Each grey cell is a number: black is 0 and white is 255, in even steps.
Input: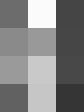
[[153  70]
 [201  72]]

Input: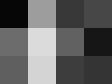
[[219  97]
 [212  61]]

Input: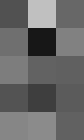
[[ 23 129]
 [ 98  96]]

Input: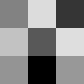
[[ 88 222]
 [  0 152]]

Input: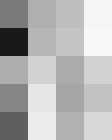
[[182 196]
 [209 171]]

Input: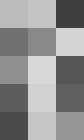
[[137 211]
 [215  86]]

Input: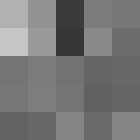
[[153  54]
 [124 114]]
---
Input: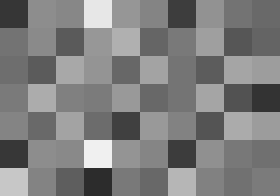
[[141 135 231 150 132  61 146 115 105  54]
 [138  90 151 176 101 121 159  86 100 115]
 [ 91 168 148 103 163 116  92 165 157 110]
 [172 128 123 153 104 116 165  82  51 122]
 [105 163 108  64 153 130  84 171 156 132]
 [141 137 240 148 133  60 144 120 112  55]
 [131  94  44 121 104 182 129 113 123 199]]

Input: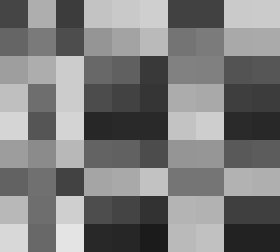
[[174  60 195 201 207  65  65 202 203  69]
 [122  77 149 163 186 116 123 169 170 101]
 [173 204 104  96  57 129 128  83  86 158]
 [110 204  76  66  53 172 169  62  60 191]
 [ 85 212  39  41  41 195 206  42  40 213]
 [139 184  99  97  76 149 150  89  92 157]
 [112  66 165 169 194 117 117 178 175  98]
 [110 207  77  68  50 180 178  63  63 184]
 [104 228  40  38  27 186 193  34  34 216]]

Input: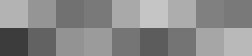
[[149 113 121 169 197 173 128 121 179]
 [ 98 147 155 117  92 116 166 185  60]]

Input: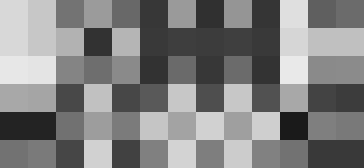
[[199 115 155 104  55 154  48 149  53 223  95 107 216]
 [199 178  50 181  57  62  60  63  57 214 192 192 216]
 [228 132 110 138  50 106  55 107  51 233 138 139 231]
 [165  72 193  71  89 199  78 199  81 168  67  60 168]
 [ 35 113 157 123 197 163 209 159 207  26 127 121  35]
 [122  70 209  65 128 211 126 204 129 114  57  57 114]]

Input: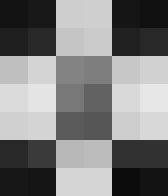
[[ 24 206 207  21  17  19]
 [ 40 197 203  33  40  30]
 [212 131 126 199 209 191]
 [228 120  98 217 230 219]
 [212  90  86 205 216 208]
 [ 58 184 188  49  49  40]
 [ 20 213 213  12  19  23]]

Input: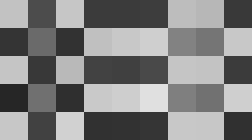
[[ 76 198  59  59  61 189 183  57 194]
 [106  50 192 200 207 130 117 200  52]
 [ 56 185  66  64  73 197 195  59 197]
 [112  47 201 206 224 127 113 207  38]
 [ 65 209  49  50  53 200 199  48 199]]

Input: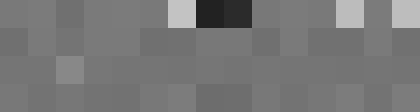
[[123 112 122 123 121 195  34  43 120 123 121 188 123 189 121]
 [122 116 122 122 112 113 120 120 112 122 113 113 122 113 112]
 [117 136 119 117 117 116 118 116 118 117 117 116 117 116 117]
 [115 119 115 114 120 124 109 110 120 115 119 124 115 124 120]]

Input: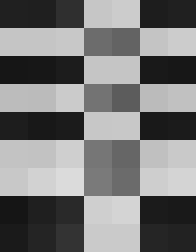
[[ 31  47 198 204  29  32  32]
 [197 200 108  99 196 204 197]
 [ 23  28 197 197  25  23  22]
 [187 203 115  92 187 193 188]
 [ 24  27 199 200  25  27  29]
 [194 207 118 102 192 201 195]
 [210 219 122 107 206 212 200]
 [ 31  41 207 212  27  25  21]
 [ 36  51 202 202  37  34  26]]

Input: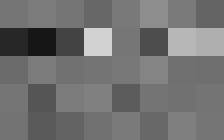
[[123 117 103 121 141 122 100 117]
 [ 22  67 210 118  77 183 175  39]
 [123 113 116 120 132 112 111 107]
 [ 85 123 128  92 116 113 116 117]
 [ 90  99 113 122 104 127 117 114]]
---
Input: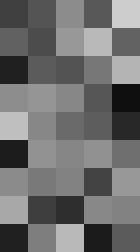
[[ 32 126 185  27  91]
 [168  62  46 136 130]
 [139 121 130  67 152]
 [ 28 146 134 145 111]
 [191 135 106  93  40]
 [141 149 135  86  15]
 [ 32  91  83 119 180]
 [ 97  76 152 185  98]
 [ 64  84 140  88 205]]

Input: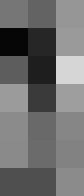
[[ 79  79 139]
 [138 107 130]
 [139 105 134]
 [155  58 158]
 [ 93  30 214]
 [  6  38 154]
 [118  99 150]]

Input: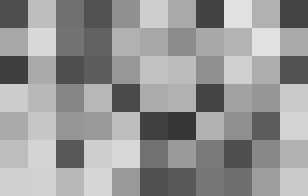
[[208 209 184 214 154  80  89 119 111 157 202]
 [189 212  88 206 215 114 154 122  79 135 177]
 [170 198 149 153 190  64  54 178 143  92 211]
 [204 184 134 183  74 172 177  68 162 149 201]
 [ 63 170  79  93 151 194 188 143 207 173  82]
 [167 216 115  98 177 167 140 168 180 225 169]
 [ 79 190 113  82 144 206 169  67 225 177  68]]

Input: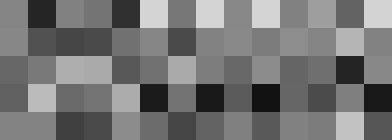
[[131 131  64  74 140 108  69  99 128  89 129 124 194  86]
 [ 96 187 105 116 172  27 114  25  91  18 102  75 127  24]
 [103 121 174 170  88 113 170 125 104 140 101 111  36 136]
 [135  81  70  74 113 134  74 130 137 124 141 132 181 130]
 [132  37 129 116  48 212 119 212 136 212 129 158  99 211]]

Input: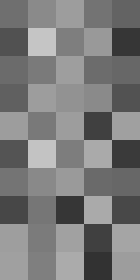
[[160 127 171  50 157]
 [158 123 161  64 165]
 [ 71 118  54 170  72]
 [116 137 154 106 103]
 [ 84 195 125 170  58]
 [157 121 157  64 160]
 [ 96 157 146 138  82]
 [107 122 158 108 103]
 [ 81 197 126 153  54]
 [111 138 157 115  99]]

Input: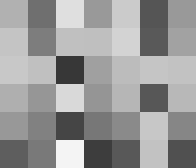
[[ 94 121 244  61  88 194  80]
 [152 129  69 119 138 199 134]
 [175 150 217 149 182  87 184]
 [200 192  55 160 188 197 194]
 [196 125 192 191 211  89 162]
 [177 111 223 153 203  85 153]]

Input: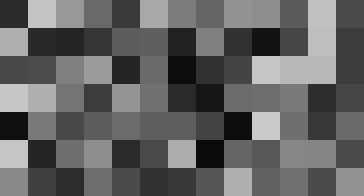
[[137  63  44 109  75  50  57  86 176  97 113  75 146]
 [197  37 110 142  43  73 172  11 101  87 134 133  74]
 [ 15 122  72  93 107  94  94  67  13 202 111  56 106]
 [198 176 116  60 148 112  42  22 107 110 122  46  69]
 [ 72  76 127 154  37 106  13  49  68 197 184 184  60]
 [175  41  35  53  93  95  33 127  50  19  70 190  61]
 [ 43 195 152 105  58 168 124 101 146 141  90 192  75]]
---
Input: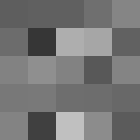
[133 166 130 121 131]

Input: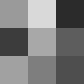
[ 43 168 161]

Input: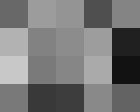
[132 157 134  57]

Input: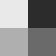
[ 44 175]

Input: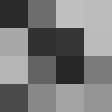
[188  53  99  74]

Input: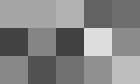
[110 221 113]
